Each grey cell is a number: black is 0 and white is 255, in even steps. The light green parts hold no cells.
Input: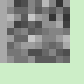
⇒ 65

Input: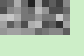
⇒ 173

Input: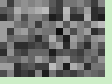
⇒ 131

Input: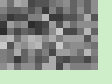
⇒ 171

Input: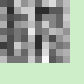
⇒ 203

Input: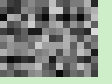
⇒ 51
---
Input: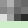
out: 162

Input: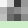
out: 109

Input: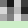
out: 129

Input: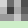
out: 154

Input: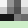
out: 23

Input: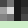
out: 116

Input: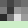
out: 124
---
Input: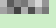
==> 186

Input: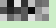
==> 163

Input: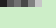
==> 32

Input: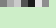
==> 127

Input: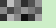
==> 59

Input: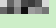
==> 214

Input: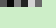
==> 89

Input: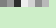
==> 127

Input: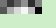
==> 115
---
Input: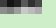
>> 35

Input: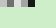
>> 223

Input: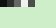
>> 103

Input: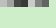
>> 71

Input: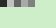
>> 100

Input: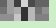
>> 63

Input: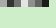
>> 114
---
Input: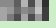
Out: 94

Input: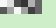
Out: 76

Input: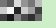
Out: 218

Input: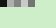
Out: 131

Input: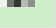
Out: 54

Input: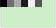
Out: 171

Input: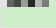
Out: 69
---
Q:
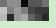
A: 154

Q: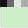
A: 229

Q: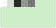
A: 41

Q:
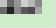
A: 136

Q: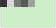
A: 118

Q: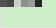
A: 206
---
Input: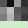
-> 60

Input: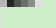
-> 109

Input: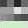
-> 78

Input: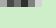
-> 115

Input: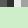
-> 162

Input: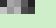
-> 62

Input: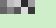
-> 85
